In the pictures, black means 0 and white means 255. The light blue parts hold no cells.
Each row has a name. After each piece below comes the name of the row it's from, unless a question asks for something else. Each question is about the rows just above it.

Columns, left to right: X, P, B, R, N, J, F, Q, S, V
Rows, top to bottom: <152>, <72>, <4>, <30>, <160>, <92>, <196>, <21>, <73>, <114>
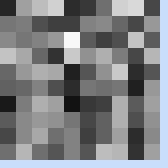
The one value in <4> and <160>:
[152]
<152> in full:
[ 38 160 189 209  44  56 111 209 217  71]
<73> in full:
[ 71 137 168 111 130  63  97 160  44 137]
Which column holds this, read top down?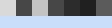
S

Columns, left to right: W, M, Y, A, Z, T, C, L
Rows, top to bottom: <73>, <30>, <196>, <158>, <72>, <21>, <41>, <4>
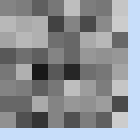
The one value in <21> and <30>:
[132]
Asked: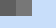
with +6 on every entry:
[101 125]
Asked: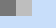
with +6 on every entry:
[125 196]
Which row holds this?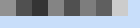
<4>

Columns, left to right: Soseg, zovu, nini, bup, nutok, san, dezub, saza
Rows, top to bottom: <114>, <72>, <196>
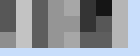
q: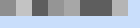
<196>
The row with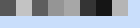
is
<114>
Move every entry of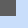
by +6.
[100]
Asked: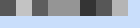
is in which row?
<72>

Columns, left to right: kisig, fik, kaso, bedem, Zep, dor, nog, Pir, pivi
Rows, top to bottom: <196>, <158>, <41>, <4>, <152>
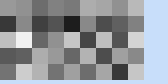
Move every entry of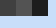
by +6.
[70 89 35]
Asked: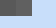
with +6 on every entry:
[ 95 102]

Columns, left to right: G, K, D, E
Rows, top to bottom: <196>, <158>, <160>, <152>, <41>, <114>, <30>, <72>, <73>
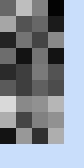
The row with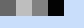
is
<196>
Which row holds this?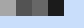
<158>
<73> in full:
[ 19 152  48 174]
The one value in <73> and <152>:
[19]
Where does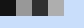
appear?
<73>

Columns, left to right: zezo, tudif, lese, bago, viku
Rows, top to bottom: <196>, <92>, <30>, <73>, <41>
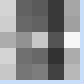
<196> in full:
[212  98  90  57 166]
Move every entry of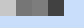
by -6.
[193 112 119  59]
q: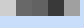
<92>

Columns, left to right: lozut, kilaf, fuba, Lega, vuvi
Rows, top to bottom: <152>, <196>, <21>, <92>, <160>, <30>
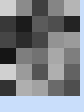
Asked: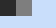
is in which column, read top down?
kilaf
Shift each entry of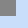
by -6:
[127]
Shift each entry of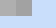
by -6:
[169 156]
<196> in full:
[56 27 91 78 35]
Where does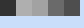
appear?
<30>
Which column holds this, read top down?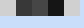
lozut
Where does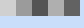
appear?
<160>

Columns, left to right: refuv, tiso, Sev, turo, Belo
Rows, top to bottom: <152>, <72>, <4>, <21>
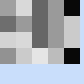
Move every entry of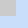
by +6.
[209]
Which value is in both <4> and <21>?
[203]
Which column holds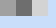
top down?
refuv
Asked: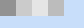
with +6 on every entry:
[152 209 235 194]
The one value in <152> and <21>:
[8]

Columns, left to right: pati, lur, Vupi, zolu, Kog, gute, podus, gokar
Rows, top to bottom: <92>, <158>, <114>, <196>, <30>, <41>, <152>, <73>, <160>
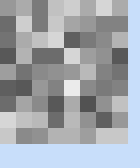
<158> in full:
[108 206 122 200 165 152 130 130]
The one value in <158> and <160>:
[200]
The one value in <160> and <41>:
[138]
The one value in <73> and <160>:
[145]
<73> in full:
[214 193 185 108 185 145  95 152]
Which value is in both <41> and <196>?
[88]
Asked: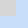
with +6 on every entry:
[220]

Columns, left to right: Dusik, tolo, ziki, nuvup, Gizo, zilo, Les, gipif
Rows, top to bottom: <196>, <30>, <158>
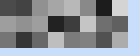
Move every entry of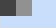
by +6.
[ 73 151]
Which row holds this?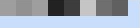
<30>

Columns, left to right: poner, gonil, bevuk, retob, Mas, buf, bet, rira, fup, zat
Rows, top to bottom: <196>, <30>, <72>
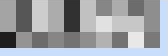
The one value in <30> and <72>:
[142]
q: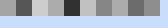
<196>
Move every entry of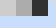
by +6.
[211 178  55]
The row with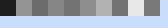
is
<72>
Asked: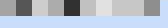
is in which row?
<30>

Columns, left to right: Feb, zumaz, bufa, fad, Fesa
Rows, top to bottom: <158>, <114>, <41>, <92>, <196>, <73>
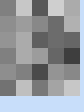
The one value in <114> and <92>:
[156]
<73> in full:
[114 191 120 164 199]

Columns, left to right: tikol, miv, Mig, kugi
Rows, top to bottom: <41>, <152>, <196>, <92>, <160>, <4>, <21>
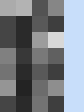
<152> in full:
[69 42 89 62]
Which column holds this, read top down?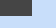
tikol
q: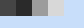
<196>
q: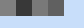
<92>

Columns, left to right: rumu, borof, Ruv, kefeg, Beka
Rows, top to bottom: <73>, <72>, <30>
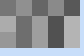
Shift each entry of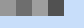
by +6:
[157 116 164  87]
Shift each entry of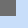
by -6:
[104]
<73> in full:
[118 144 102 138  88]

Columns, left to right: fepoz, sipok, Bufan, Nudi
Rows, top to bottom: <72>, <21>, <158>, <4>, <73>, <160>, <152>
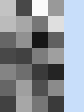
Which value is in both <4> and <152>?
[65]
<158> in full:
[102 145  22  96]
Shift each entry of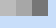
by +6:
[193 173 124]
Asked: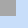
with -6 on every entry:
[161]
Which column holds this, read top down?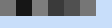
Bufan
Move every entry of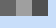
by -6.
[ 96 153  74]

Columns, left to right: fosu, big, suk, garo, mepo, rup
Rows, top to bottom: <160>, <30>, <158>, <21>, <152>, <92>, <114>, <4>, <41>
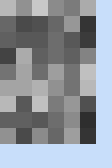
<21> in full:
[ 67 171  96 109  96 131]
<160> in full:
[184 145 200 139 123 171]
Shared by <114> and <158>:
[88]

